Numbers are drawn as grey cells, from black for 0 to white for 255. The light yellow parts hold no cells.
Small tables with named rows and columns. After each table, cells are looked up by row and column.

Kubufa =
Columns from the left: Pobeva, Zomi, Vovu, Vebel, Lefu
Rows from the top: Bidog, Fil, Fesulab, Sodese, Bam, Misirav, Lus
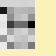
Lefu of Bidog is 213
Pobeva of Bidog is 212
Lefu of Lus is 121
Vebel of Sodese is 107
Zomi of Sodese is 59
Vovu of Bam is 202
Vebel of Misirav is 194

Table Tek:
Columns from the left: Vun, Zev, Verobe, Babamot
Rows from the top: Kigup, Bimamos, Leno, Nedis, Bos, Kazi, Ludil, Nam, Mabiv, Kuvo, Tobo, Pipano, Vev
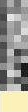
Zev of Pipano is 133
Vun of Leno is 73
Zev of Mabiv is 158
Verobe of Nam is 64
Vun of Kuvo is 144
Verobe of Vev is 201
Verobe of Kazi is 205
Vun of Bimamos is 92
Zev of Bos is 159
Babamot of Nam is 101
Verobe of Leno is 201
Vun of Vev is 123
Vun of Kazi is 127
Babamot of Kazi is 153
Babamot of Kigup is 186
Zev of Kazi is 164
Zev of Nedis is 169
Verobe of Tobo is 185
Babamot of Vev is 51
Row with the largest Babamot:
Bos

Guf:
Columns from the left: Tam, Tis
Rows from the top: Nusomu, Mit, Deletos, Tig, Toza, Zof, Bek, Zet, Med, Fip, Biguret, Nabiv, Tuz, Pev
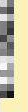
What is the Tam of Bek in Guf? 151
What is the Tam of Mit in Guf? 111
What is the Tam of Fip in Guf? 247
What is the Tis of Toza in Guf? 53
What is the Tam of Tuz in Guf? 136
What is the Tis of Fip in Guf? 168
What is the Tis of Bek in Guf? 89
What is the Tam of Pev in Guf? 73
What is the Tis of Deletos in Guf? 177
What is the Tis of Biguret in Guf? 149
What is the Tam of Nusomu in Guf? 212
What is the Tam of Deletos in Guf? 231
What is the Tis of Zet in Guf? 106
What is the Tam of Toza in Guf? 127

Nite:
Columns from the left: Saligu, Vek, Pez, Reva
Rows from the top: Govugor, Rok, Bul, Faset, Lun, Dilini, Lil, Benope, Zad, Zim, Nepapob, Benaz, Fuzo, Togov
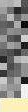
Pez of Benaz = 170
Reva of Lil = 30
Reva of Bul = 149
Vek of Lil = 160
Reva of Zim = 145
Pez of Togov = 108

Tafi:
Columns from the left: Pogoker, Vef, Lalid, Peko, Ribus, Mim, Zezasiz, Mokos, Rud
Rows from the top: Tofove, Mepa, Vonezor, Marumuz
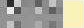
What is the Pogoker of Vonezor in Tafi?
146
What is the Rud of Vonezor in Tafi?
149
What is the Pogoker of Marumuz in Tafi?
145
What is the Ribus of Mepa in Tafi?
145
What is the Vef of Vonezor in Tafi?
145
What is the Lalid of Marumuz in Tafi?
116
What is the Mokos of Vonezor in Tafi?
148
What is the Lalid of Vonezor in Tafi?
149
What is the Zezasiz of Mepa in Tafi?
138
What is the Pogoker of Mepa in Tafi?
143
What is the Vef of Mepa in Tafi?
233
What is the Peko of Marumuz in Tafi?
149
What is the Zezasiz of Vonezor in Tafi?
148
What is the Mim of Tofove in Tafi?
97
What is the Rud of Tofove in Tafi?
145
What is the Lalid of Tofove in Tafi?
204
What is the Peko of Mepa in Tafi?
148
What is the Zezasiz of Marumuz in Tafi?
145

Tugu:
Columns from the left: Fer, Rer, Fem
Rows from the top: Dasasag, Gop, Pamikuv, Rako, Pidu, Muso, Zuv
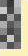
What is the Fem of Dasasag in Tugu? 189
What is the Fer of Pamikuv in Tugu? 69
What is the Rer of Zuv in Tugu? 83
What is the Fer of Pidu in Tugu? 136
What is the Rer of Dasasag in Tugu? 57
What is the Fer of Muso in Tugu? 73
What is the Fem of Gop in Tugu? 171
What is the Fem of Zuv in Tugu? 117
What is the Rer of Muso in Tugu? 200
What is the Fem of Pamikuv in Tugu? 83
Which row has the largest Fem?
Dasasag

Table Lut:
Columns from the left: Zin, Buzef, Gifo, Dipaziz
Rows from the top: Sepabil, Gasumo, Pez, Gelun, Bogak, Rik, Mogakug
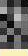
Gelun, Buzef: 13
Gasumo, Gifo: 148
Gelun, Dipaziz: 109
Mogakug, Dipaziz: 69
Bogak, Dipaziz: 105
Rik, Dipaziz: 41
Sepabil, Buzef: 33
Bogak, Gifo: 48
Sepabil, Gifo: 74
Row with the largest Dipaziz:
Pez

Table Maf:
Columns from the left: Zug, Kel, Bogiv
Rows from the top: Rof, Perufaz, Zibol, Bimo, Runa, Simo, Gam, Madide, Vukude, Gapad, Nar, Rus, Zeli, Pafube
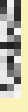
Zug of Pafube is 231
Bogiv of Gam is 46
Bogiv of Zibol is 42
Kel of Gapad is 72
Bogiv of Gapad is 153
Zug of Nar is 234
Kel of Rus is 232
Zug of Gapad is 225
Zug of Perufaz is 76
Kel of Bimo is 158
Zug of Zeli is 51
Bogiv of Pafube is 245
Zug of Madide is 231
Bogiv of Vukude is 244
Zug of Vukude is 199
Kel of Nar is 112
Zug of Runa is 230
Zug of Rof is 47

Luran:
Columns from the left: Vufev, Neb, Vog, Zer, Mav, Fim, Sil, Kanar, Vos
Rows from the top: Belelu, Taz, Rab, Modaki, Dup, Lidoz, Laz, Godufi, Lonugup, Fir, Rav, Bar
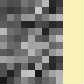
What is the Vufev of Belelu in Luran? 93
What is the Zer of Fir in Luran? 108
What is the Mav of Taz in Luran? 80
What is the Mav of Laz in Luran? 162
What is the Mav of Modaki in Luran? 33
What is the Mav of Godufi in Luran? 181
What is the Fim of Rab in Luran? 96
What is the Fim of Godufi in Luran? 135
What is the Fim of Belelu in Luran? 128
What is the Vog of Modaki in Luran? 89
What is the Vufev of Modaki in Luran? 92
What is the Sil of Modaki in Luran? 68
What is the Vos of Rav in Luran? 176
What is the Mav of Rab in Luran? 154
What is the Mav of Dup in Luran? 124
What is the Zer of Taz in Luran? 90

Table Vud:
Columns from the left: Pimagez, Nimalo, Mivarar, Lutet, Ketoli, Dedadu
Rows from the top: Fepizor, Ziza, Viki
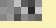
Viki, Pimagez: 135
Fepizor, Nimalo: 140
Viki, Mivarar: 79
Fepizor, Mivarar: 191
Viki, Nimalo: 155
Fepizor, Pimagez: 129
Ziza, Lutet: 185
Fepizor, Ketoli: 70
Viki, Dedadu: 103
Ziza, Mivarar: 115
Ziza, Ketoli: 40
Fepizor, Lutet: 91
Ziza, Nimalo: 143

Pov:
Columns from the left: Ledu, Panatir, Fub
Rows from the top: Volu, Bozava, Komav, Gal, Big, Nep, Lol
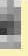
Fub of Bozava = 144
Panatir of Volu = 157
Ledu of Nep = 203
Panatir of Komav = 121
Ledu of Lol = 159
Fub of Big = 121
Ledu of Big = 56
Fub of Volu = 217
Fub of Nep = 184
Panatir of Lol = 161
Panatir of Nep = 173
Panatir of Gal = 84
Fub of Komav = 148
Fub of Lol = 150
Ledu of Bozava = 171
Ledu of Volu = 202
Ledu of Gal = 78
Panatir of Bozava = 151
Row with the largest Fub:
Volu

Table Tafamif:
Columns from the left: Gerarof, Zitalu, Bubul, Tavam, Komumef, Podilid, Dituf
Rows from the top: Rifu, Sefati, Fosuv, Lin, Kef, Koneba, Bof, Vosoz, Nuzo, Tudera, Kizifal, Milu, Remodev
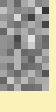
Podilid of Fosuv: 157
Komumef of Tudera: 112
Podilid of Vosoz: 115
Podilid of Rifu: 132
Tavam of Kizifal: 148
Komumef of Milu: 138
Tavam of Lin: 145
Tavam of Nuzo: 134
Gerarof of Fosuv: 149
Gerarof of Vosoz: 141
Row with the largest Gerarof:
Sefati

